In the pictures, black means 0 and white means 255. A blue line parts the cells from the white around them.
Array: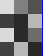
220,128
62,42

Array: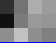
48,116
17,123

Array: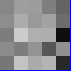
135,158
141,172

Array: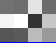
114,110
245,254

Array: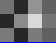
115,40
39,139

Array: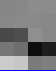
134,135
136,137
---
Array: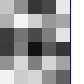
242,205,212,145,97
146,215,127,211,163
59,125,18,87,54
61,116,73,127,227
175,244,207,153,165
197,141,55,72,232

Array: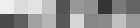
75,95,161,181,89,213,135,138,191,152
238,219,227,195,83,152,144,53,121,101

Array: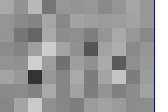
134,164,201,144,134,126,155,162,155,140,141
138,139,130,170,133,161,126,147,128,140,161
164,152,51,152,133,169,125,164,196,125,156
147,145,208,157,114,158,145,170,91,142,153
139,132,159,205,163,145,84,163,173,137,149
148,119,102,169,140,142,127,149,168,151,137
149,138,132,165,135,162,157,155,157,162,151
168,146,184,118,150,148,150,138,149,165,150

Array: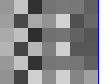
146,68,207,141,208,133,160
152,195,50,118,120,118,96
179,68,182,128,207,87,87
170,191,45,112,116,98,85
158,73,168,147,210,80,104
150,195,48,116,121,119,96

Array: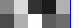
75,175,254,94,109
133,217,50,27,177

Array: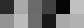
148,187,108,25,170,177
42,169,107,64,5,193

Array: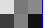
62,130,17
223,120,137

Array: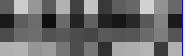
176,178,149,156,117,77,118,48,170,173,180,59,177
75,106,110,81,88,76,70,89,84,86,106,125,84
26,94,108,14,106,35,97,32,22,40,88,131,26
94,204,150,92,178,65,194,57,93,103,209,146,104
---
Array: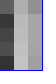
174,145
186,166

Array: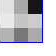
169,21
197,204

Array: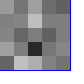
117,159
132,190

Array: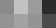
194,155
163,148

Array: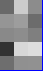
204,140
157,108

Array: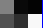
9,3
46,248
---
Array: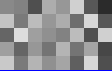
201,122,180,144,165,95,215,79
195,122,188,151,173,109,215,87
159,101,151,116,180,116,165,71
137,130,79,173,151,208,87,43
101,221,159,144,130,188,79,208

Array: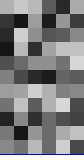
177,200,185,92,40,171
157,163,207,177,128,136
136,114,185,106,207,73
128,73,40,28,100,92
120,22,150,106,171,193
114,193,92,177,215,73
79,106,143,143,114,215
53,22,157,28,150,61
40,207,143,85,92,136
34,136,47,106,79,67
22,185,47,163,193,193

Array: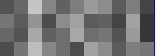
118,91,148,76,140,162,91,97,68,162,54
103,83,168,97,110,168,110,118,83,154,54
83,103,197,134,97,126,154,140,91,126,68
76,118,189,134,110,76,162,140,91,126,118

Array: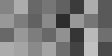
172,164,138,164,111,66,193,74
152,125,97,138,45,152,118,89
132,172,104,118,97,59,172,89
104,152,125,104,145,53,185,111

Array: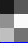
191,115
144,250
25,88

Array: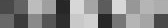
104,59,138,85,45,201,208,39,118,181,165,73
73,98,189,159,39,215,165,92,215,151,181,173

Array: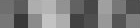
119,57,139,195,174,65,78,152,85,125
111,92,174,180,146,98,71,160,119,78

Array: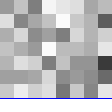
222,134,167,194,251,200,180,92
200,237,208,222,119,200,134,230
194,174,154,251,187,187,174,230
180,222,208,126,194,148,148,58
174,215,140,160,126,215,180,208
160,160,167,215,140,154,140,106
154,194,126,245,230,222,167,187
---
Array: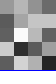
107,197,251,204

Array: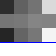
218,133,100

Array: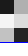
176,245

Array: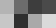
74,169

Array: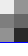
148,126

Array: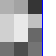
53,232,208
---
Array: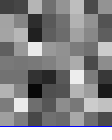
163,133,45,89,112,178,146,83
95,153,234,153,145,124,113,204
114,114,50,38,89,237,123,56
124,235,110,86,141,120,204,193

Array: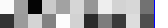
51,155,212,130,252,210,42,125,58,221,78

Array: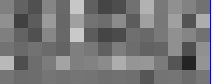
144,65,92,154,103,160,115,109,139,92,160,120,160,83,173
115,106,114,107,99,127,120,96,125,109,98,101,144,80,144
117,108,109,117,114,117,116,111,113,111,86,116,117,107,118

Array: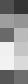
158,148
240,197
85,111

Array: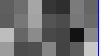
93,119,163,84,76,120,106
156,76,79,133,67,92,200

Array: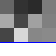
169,70,161,128
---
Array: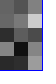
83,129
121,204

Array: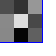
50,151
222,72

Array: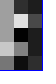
47,29
225,73

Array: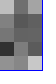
111,164
88,96

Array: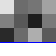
108,117
88,29

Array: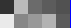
187,107
135,153
